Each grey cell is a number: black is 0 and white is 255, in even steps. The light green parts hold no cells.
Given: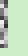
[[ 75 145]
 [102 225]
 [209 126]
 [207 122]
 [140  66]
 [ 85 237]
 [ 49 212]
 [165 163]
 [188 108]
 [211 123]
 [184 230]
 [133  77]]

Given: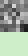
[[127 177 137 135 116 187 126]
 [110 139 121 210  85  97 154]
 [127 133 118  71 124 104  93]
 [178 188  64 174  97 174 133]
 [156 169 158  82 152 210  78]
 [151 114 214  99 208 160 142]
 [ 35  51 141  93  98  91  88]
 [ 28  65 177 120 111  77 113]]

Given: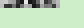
[[186 159  87  52 193 106  38  21 229  24  56 160 169 203 196]
 [176  59 126 121 161  55  23 161 178 115  38 113  50  53 190]]

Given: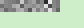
[[122 133 233  43 136 108 162 147 121 201 111 123 130 135 166]
 [124 136  76 222 144 161 139 151 154  95 180 168 131 136 113]
 [102 149 223 128 166 128 180  87 139 178 168 122 128 106 155]]

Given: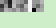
[[179 148 150 245 103 144 157 177  28 108 149]
 [158 104 142 245 175  96 124 191  41 149  55]
 [170 160   8 245 152 128 170 140 163 177  98]]

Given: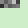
[[ 63 191 127  94 135]
 [121 109  91 135  48]]

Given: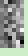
[[153 110  77  33 185 103]
 [187 115 168 142  86 116]
 [146 167 121 217 126 153]
 [142 204 121  72 141 120]
 [165 181 164 108  96 118]
 [195 171 103  72 157 110]
 [141 124 191 144  64 123]
 [244 139  80 175 167 128]
 [123  93 187 160  66 127]
 [ 56  82 185  20  83 100]
 [  6 230 158  85 108 143]
 [129 216 124  79 137 124]]

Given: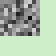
[[168  72 204 189 100  59 129 141 148 142]
 [168 158  72 213 130  67 178 122  96 131]
 [149 192 143 132  77 133 207  85 200 102]
 [162 115 153 148  65  34 143 122 200 137]
 [136 175  12 148 112  83 164 116 131 119]
 [ 72 124 133  68 141 116  51  72 122 194]
 [149  72 143 197 165 149 136 204  62 108]
 [ 72 209 123 116 136 191 157 116  79 183]
 [123 175  42 108  77 100 171 110 192  97]]

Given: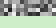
[[149  78 163 108 178 181 172 121  73 177 179 140 217 109]
 [ 91 187  57 119  66  94 122 109 184 153 233  82 103 133]
 [245 146  68  55 229 184 201  99 129 122 193  30 221 102]
 [ 94 175 190 184  45  69  49 119 182  73 237 184  55 132]]
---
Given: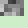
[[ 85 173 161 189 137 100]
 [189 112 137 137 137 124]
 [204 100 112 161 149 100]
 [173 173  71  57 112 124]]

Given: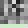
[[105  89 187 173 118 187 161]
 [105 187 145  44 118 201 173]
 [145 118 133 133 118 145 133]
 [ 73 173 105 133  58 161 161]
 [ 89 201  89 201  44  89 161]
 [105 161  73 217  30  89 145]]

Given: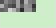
[[ 98 112 207 176 124  42 149 149  84]
 [ 84 136 112  98 161  70 176 124 112]
 [176 112  84  70 161  98 149 136  54]]

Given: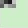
[[ 97 196 153 140]
 [125  54  26 196]]

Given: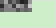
[[ 45 127 141  58 165 141  84 203]
 [ 99 127 127 127  84 112  99 112]
 [ 99 165  72 112  72  33  45 153]]

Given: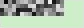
[[ 70 113 193  99  38 220 180 155  22 113  84 208 141 141  70 113]
 [ 38 155 168 193  22  38  38  38 168  84 113 168 155 113 208 208]
 [168   8 141  54 155 180 193 141  99 208 193  54 234  22  70 128]
 [180 193 128 193 128  99  84 208 220  54  84  54  70  99 220 141]]

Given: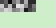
[[173 212 200 129 143 188  27  71 101]
 [200  85 188  57 227 212 143  57 117]
 [ 71 101  11 117 158  71 173  42  42]]

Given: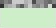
[[ 48 160 176 190 132  91 160 203 145 132 160 116 215  64]
 [104 132 116 203 203 203 176 190  76 145 145 116 104 132]]
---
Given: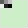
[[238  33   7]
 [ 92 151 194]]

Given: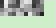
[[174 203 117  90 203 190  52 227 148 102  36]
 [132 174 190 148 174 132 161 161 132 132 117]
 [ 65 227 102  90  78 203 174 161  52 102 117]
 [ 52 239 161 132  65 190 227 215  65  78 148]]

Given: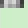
[[117 200 158 173 133  74]
 [ 88 213 188 213 146  58]]

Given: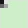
[[103 167]
 [ 21 227]]

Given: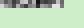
[[212 161 132  78 174 105  62 132 146  47 161 146 120 226 226 120]
 [146  92 120  62  92 187 200  92 174  18  78  62  78  92 187 105]]

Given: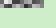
[[174  79  64 159 190 147  48  94 190 174 133]
 [108 234 206  64  64 108 159 174  79  94 120]]

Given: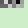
[[105 105 200 130 188 172]
 [ 89 214  62 144   9 157]]

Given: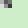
[[221 146  58]
 [178  89 118]]
